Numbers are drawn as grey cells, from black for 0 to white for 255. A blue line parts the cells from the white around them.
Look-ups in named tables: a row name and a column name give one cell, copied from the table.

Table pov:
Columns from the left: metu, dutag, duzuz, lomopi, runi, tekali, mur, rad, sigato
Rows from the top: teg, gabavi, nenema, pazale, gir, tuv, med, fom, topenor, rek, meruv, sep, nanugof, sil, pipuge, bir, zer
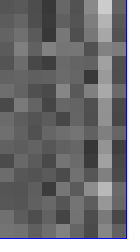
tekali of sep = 107
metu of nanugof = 108
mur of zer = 74
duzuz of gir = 72
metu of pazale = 91
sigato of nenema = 82
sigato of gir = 79
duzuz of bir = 78
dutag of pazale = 127
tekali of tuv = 102
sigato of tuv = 78
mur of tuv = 57
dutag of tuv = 101
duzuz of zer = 95
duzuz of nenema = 90
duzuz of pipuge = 96
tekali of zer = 101
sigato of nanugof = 74

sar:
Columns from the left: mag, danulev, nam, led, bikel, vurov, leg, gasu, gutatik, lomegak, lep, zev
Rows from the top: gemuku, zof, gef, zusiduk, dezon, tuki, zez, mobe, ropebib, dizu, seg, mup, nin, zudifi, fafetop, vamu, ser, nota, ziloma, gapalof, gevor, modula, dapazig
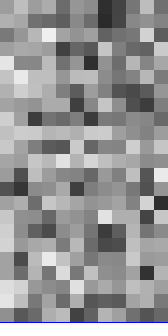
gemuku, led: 172
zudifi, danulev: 54
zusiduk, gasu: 197
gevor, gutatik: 150
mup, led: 184
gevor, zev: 159
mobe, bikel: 171
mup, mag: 165
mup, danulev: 157
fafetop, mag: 161
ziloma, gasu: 138
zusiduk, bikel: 65
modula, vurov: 174
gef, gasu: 98
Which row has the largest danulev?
tuki

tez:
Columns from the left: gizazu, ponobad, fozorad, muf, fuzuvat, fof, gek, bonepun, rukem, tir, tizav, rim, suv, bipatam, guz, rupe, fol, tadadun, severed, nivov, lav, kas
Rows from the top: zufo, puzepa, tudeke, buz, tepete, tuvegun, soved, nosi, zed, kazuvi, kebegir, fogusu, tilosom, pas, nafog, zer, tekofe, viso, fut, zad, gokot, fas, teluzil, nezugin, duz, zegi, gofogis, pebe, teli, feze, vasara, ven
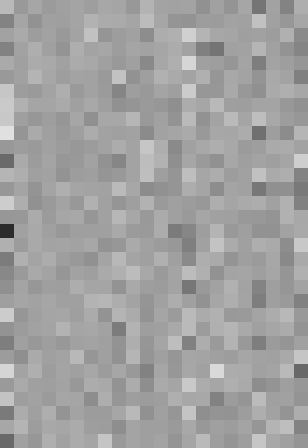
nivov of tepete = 163
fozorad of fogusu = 156
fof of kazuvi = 159
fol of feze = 147
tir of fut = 164
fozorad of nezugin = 162
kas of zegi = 197
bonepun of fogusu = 146
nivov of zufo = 162
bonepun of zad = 170
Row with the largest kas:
fogusu

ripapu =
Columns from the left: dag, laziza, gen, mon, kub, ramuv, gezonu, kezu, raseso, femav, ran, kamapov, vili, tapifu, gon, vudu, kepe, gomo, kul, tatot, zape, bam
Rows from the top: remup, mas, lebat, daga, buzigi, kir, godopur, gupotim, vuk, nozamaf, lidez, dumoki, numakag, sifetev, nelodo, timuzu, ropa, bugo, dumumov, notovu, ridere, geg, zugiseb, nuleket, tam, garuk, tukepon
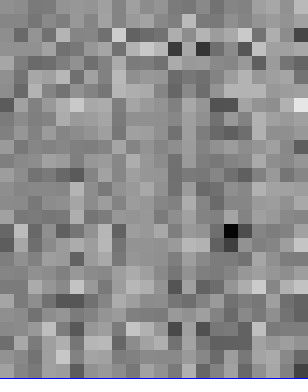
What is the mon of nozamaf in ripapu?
155
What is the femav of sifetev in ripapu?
153
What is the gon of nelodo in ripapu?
133
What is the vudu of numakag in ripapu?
134
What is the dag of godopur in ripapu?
141
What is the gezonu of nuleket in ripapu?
151
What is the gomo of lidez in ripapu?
141
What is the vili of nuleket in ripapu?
73
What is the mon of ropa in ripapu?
143
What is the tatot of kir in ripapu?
159
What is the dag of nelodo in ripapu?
139
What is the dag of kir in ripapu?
144
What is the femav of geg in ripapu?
158
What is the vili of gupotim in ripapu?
128
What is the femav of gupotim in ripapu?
165
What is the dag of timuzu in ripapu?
161
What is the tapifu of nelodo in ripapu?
173
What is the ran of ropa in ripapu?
152
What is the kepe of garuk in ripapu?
157

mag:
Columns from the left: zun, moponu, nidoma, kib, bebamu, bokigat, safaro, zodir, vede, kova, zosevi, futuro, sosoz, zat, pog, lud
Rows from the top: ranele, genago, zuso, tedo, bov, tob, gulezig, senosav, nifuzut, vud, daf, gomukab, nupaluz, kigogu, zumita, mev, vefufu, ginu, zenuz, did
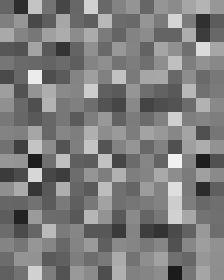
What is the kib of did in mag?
125
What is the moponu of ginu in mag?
118
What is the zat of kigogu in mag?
122
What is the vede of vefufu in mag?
58
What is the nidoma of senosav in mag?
79
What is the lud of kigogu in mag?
95
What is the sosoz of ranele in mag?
139
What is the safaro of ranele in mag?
209
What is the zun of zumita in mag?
102
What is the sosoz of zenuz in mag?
112
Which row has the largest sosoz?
gomukab

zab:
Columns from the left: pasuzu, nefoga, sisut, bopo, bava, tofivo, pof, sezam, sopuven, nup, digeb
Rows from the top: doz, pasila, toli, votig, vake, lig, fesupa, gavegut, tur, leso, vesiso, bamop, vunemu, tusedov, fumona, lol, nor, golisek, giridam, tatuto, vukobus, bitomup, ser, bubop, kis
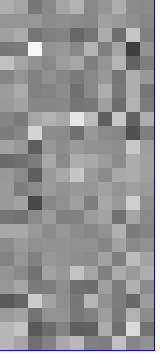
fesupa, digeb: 118
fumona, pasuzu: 154
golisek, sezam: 133
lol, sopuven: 114
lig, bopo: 144
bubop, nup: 219
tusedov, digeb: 153
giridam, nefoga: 150
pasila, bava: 142
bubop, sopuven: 111
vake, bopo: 137
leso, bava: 138
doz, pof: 136
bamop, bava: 137
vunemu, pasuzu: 152
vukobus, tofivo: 112

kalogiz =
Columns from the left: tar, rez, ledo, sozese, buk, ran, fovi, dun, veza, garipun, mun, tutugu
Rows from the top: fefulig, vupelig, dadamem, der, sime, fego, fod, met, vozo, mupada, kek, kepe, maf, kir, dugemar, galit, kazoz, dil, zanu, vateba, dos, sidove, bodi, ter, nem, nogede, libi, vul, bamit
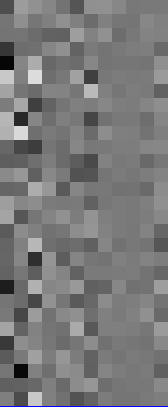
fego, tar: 200
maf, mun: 125
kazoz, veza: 123
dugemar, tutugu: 144
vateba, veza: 123
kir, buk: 90
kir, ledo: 173
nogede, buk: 150
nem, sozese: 119
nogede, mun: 120
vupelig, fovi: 108

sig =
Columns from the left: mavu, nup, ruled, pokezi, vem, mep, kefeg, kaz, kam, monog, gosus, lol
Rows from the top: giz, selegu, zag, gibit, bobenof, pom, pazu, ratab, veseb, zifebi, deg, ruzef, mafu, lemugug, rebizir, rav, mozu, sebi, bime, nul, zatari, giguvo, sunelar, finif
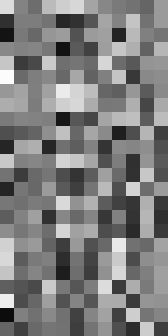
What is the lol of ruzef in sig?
89
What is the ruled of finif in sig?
105
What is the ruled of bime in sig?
122
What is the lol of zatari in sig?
158
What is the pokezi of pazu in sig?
161
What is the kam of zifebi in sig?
31
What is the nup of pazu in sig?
163
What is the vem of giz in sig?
206
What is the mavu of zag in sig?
19
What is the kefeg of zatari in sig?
125
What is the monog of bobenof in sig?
88
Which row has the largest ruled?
deg

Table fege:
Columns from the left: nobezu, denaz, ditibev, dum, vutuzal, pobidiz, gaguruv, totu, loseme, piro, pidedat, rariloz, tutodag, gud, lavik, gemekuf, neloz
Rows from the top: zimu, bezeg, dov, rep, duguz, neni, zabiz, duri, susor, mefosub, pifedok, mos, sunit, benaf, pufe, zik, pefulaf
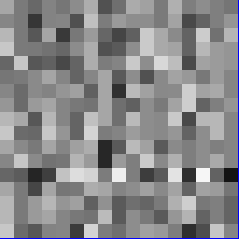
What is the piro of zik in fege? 141
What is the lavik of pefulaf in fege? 77
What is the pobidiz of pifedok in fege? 160
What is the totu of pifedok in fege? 39
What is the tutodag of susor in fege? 201
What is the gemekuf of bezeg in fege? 127
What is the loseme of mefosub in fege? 132
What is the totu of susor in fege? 166
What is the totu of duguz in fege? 124
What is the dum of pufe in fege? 182
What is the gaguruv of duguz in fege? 173
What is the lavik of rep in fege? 183
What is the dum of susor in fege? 182
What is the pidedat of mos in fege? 202
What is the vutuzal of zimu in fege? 118
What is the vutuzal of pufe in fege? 149
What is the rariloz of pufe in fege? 122
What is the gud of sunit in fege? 46

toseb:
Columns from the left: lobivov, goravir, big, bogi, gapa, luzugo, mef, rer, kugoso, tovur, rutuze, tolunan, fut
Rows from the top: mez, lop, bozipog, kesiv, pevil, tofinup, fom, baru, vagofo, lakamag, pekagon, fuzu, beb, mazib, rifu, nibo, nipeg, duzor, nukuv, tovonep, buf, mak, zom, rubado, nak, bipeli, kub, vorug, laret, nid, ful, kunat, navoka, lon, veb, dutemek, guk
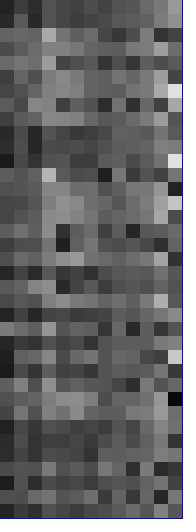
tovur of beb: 58
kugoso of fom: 92
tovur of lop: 91
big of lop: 40
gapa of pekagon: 72
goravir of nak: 59
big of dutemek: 105
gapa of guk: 70
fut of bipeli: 200
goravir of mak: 87
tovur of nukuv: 108

